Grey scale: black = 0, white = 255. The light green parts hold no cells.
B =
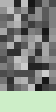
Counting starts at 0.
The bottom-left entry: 155
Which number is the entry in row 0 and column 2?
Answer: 35
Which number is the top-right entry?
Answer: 76
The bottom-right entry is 76
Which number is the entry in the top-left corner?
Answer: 179
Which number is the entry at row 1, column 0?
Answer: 143
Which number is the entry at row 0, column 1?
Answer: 179
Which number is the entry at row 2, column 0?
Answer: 103
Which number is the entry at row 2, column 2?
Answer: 192
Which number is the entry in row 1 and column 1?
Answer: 192

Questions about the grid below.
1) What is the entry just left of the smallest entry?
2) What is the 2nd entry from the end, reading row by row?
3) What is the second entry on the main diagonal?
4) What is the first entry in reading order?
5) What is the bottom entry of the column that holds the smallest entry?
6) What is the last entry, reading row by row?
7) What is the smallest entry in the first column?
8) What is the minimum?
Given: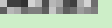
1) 62
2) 140
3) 183
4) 197
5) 110
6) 126
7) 94
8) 49

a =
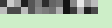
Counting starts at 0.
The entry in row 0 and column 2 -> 161
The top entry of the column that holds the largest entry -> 232
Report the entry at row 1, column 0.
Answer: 188
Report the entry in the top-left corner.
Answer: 58
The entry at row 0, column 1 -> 204

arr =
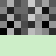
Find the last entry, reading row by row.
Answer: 44
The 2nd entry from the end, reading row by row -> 134
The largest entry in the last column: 149
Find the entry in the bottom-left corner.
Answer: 2
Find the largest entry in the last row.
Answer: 187

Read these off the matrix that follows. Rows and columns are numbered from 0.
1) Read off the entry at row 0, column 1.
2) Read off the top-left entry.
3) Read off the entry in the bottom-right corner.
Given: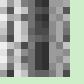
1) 155
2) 226
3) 74

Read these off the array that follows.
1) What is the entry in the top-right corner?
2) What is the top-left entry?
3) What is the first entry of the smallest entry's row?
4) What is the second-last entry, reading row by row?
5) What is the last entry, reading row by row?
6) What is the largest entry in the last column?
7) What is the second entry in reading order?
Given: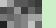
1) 57
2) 194
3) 33
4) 194
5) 104
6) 164
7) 150
